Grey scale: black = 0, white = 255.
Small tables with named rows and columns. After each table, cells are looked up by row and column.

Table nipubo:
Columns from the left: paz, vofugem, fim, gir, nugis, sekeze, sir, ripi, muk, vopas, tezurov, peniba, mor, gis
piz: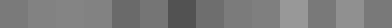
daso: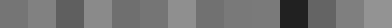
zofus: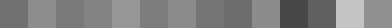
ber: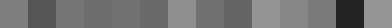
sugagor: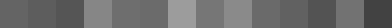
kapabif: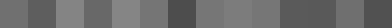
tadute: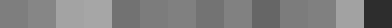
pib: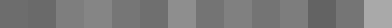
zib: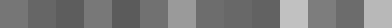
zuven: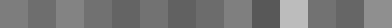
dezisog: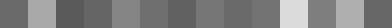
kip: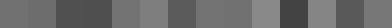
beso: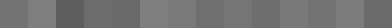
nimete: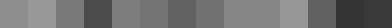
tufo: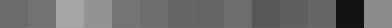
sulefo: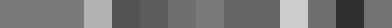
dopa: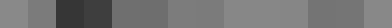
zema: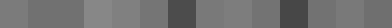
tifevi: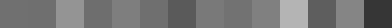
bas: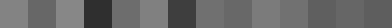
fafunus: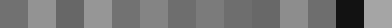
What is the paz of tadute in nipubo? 126
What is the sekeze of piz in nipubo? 117
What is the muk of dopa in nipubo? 135
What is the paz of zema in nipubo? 123
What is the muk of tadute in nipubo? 129
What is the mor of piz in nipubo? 144
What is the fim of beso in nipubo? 94
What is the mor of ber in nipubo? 36
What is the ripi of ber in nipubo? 112
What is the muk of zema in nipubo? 125
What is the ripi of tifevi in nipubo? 121
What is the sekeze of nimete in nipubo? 116
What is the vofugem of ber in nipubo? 85
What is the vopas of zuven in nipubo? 88
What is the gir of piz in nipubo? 130
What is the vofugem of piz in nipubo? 130
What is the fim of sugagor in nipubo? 85
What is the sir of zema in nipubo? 76

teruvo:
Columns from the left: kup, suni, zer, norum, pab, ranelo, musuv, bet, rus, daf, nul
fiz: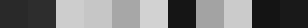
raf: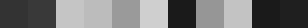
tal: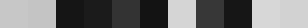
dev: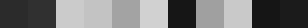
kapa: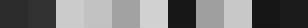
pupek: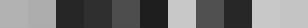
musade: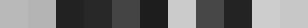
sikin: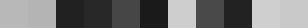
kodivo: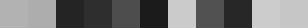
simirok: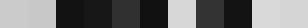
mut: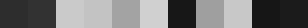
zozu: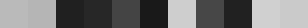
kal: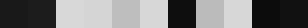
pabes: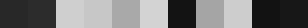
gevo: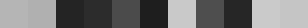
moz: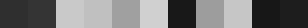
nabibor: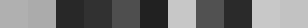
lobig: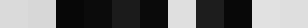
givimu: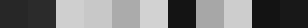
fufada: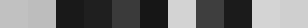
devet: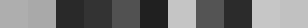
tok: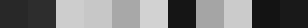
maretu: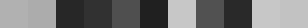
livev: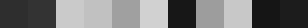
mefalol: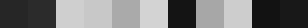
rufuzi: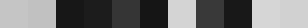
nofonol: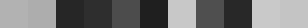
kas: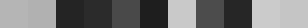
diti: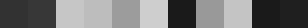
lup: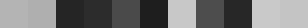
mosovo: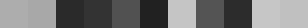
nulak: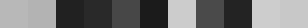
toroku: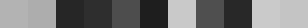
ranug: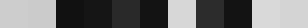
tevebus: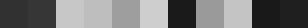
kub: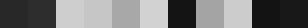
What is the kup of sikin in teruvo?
184
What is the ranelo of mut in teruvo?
208
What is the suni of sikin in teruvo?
180
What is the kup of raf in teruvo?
51
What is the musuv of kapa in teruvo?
23
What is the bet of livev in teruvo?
157
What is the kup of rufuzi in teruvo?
197
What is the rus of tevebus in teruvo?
196
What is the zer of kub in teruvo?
206
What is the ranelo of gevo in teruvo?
30

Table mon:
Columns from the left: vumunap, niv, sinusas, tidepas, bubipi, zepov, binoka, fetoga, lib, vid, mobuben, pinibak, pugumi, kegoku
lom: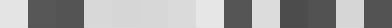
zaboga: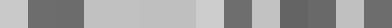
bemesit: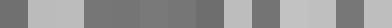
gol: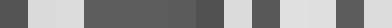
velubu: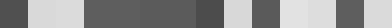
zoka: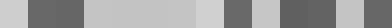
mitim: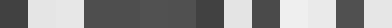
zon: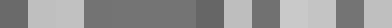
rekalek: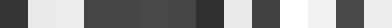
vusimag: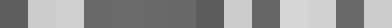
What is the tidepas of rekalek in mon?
69
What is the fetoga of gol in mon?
81
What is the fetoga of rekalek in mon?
49
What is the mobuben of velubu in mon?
226
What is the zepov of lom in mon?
215
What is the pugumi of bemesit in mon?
119
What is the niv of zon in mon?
191
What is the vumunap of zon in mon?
106
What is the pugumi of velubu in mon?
94
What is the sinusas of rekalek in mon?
236
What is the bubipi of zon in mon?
116
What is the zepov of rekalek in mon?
72
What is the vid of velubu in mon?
90

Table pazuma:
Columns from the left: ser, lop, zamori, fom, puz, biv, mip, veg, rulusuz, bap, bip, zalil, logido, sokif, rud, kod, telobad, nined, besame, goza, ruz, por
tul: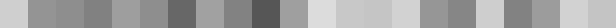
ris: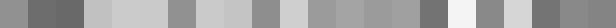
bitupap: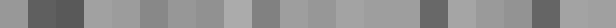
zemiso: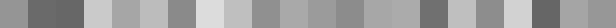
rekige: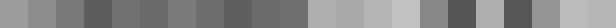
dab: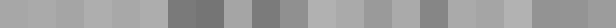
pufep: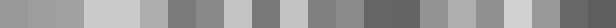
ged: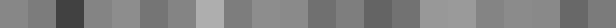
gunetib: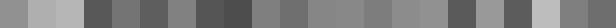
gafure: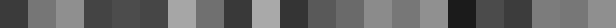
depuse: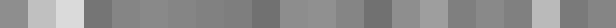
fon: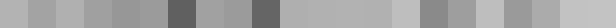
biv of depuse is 137
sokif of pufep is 101
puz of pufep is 202
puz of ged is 141
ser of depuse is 142
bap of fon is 101
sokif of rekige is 180
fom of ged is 132
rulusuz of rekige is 95
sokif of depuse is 113
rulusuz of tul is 130
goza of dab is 147
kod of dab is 134
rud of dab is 170
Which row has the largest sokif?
tul

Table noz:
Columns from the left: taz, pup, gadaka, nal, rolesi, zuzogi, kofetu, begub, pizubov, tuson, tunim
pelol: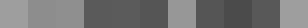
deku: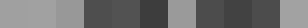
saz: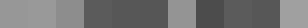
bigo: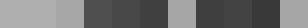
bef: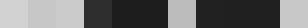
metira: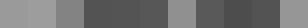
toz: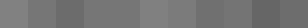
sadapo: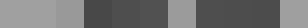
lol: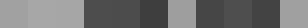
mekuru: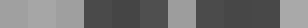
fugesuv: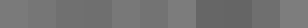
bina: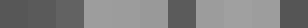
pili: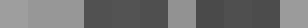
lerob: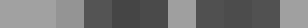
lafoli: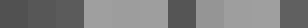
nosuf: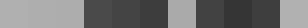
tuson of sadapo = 76
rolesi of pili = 83
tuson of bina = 157
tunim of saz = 160
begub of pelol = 85
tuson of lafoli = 159
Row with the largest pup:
bef

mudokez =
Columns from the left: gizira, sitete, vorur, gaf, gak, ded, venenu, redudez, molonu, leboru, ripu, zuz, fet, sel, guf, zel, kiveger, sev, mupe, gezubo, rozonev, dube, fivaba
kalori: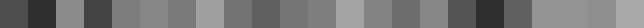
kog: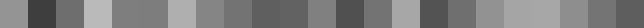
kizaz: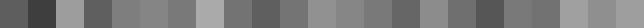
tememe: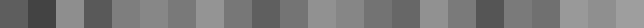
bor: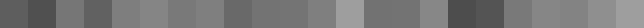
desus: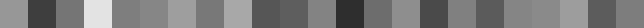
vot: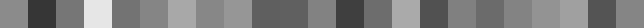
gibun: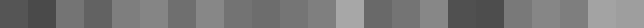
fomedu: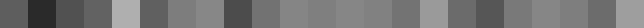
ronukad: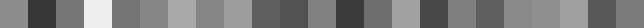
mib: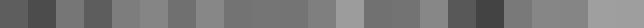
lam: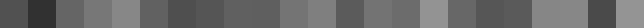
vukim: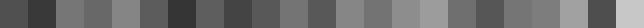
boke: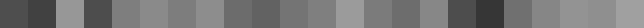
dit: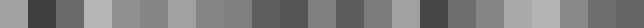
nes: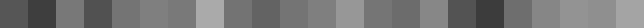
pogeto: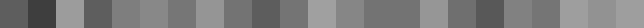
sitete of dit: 62
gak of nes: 116
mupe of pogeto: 129
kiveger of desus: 128
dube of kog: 116
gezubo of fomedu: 134
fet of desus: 46
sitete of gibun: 74
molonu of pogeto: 115
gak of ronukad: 117
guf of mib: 115
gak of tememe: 126
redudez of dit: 133
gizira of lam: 81
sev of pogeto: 88
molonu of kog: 115
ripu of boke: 116
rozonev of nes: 147

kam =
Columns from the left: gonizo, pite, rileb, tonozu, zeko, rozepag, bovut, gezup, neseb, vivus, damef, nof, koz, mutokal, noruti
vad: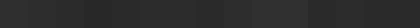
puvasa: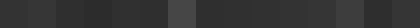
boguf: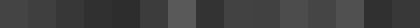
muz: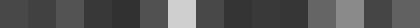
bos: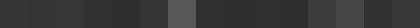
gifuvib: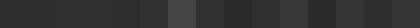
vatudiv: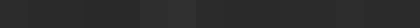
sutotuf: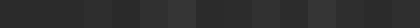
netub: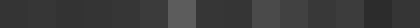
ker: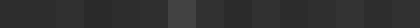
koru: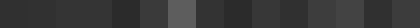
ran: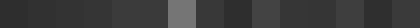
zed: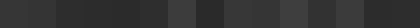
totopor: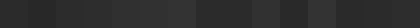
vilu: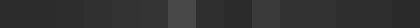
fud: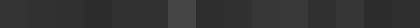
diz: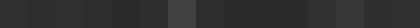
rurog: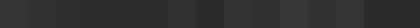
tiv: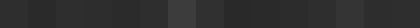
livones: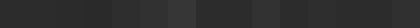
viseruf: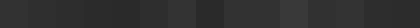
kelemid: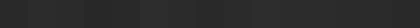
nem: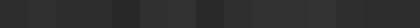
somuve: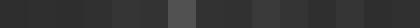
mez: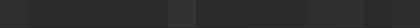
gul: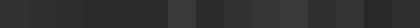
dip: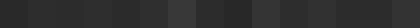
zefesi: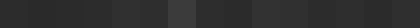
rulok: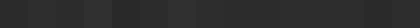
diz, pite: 45
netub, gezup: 54
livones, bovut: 54
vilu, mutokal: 46
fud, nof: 48
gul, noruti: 46
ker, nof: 47
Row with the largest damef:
boguf

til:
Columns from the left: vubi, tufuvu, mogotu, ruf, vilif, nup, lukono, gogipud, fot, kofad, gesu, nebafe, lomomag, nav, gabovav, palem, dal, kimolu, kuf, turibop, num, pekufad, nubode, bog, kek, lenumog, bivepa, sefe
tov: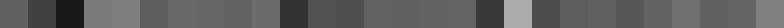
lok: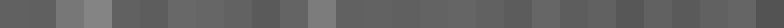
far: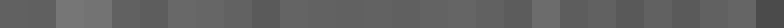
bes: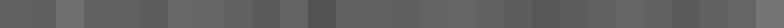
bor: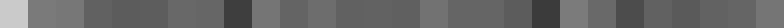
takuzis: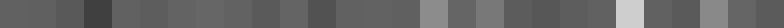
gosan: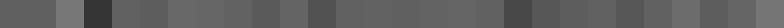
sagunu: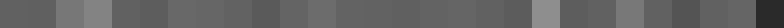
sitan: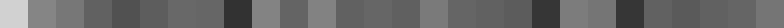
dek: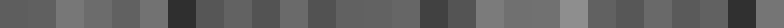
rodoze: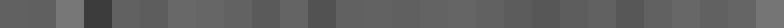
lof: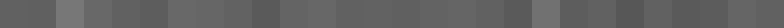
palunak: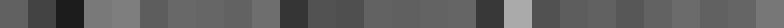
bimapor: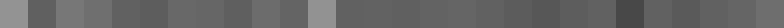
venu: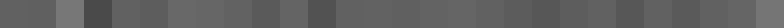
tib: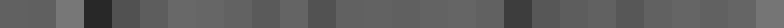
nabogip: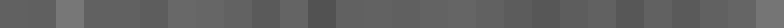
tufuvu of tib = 96
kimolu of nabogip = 97
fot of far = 98
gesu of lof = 100
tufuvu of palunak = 67
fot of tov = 98
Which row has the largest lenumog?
takuzis

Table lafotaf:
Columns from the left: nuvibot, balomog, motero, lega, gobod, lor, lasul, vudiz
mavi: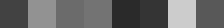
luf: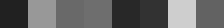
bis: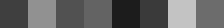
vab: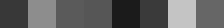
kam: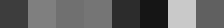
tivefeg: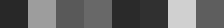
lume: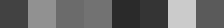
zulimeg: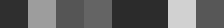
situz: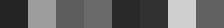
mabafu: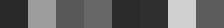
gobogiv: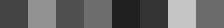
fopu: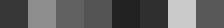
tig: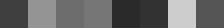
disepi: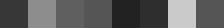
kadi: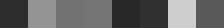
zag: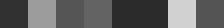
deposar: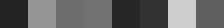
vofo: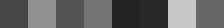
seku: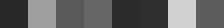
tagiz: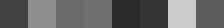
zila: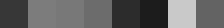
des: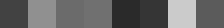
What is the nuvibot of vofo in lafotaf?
70
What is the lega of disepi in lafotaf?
85
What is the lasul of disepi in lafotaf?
202
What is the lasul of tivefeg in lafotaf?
208
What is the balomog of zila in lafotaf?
124
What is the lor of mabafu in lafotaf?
47
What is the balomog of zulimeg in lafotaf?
157
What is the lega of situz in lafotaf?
105
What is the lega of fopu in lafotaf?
84
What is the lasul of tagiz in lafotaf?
203
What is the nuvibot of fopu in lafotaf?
55
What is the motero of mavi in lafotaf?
107
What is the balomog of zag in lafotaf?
156
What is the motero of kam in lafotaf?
112
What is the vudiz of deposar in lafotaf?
95
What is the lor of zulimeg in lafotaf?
44
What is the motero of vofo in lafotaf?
83
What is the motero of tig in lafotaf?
109
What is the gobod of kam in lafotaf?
44
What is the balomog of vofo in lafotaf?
144

